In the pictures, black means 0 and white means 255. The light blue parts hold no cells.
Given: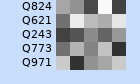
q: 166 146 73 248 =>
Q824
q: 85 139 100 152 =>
Q243
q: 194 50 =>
Q773
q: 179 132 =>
Q773

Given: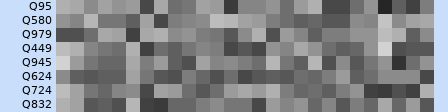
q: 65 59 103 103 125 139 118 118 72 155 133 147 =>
Q832
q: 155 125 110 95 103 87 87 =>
Q580
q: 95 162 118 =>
Q624
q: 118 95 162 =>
Q580
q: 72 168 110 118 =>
Q95
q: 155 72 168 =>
Q95
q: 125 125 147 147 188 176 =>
Q979

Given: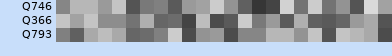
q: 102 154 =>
Q366
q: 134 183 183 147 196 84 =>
Q793

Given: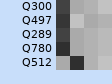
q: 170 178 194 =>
Q300
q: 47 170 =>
Q780
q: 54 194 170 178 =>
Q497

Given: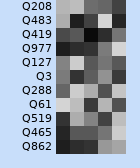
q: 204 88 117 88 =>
Q127
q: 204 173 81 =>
Q288
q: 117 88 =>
Q127
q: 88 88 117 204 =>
Q465
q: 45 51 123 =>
Q977

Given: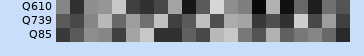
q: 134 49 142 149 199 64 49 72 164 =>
Q610
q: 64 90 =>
Q739
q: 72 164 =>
Q610
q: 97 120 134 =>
Q85

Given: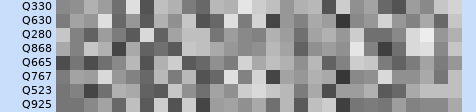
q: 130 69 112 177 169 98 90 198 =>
Q523
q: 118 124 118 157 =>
Q925
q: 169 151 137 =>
Q868
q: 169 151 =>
Q868
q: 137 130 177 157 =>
Q280
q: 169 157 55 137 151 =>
Q630
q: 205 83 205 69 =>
Q925

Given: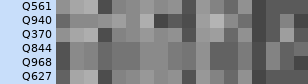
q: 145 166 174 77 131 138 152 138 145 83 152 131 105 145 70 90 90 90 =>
Q561
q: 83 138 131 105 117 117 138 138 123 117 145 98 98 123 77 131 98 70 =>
Q968
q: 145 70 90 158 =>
Q370

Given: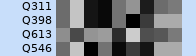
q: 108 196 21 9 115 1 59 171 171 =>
Q398
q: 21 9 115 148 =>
Q311
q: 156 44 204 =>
Q613
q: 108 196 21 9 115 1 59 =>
Q398
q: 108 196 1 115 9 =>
Q546

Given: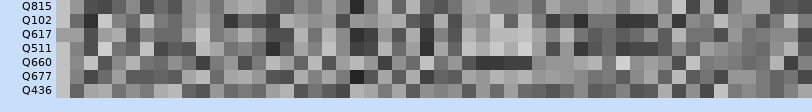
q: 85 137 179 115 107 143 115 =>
Q660
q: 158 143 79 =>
Q660
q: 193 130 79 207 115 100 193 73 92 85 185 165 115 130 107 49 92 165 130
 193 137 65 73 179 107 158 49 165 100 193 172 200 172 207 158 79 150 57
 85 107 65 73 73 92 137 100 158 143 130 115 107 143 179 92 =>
Q511
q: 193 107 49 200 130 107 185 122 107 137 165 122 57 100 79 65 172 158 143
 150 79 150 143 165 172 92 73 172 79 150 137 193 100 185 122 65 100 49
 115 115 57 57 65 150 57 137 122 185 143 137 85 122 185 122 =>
Q102
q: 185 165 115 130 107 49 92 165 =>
Q511
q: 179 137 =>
Q617
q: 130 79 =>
Q511

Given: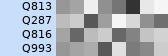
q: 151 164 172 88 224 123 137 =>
Q993
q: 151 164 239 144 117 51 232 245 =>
Q813
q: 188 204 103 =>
Q816

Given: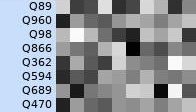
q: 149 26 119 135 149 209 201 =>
Q689
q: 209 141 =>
Q362
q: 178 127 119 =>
Q594

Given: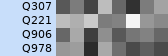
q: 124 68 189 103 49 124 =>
Q307
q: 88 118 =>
Q906

